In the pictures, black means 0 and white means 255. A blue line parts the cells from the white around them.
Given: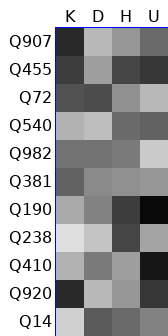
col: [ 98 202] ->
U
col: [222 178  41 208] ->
K
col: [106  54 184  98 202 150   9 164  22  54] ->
U
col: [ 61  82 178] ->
K

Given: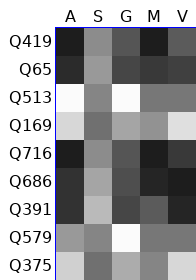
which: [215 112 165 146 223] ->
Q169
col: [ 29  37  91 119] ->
M
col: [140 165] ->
S
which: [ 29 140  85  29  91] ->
Q419

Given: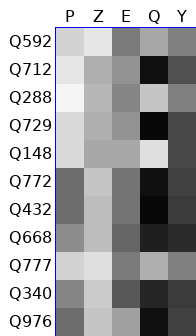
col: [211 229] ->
P
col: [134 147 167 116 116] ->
E
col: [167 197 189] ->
Z
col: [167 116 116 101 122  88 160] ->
E
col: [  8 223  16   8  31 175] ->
Q
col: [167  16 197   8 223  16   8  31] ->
Q

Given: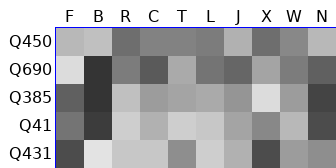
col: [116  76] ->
F
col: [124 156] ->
W
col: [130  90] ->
C
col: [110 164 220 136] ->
X

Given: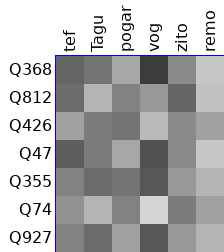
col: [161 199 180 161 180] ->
remo
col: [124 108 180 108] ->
Tagu
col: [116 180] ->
Tagu

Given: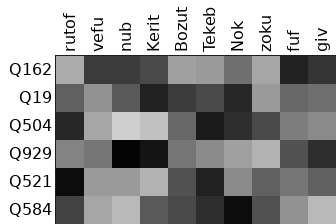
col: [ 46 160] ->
Nok
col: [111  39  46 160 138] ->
Nok
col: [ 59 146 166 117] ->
vefu

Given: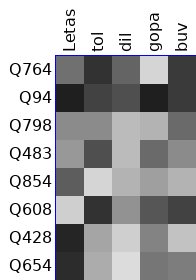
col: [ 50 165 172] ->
tol
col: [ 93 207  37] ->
Letas
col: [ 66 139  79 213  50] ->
tol
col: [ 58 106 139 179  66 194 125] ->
buv
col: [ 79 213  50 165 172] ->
tol
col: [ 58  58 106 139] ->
buv
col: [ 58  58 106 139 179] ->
buv

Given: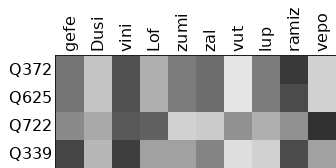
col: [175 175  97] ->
Lof
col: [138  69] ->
gefe
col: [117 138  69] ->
gefe
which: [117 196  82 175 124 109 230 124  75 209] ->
Q625

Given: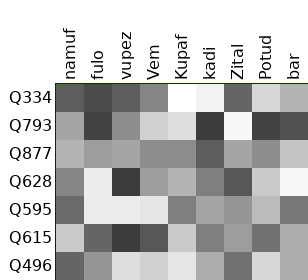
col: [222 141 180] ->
Kupaf
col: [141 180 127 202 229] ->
Kupaf
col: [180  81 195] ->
bar
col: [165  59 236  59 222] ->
vupez
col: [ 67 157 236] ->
fulo
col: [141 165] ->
vupez

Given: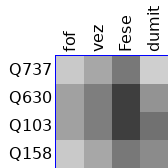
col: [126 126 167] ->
vez
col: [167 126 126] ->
vez

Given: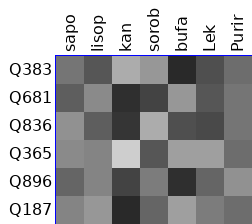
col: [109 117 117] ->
Purir
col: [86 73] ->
Lek
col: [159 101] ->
Lek
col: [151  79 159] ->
bufa

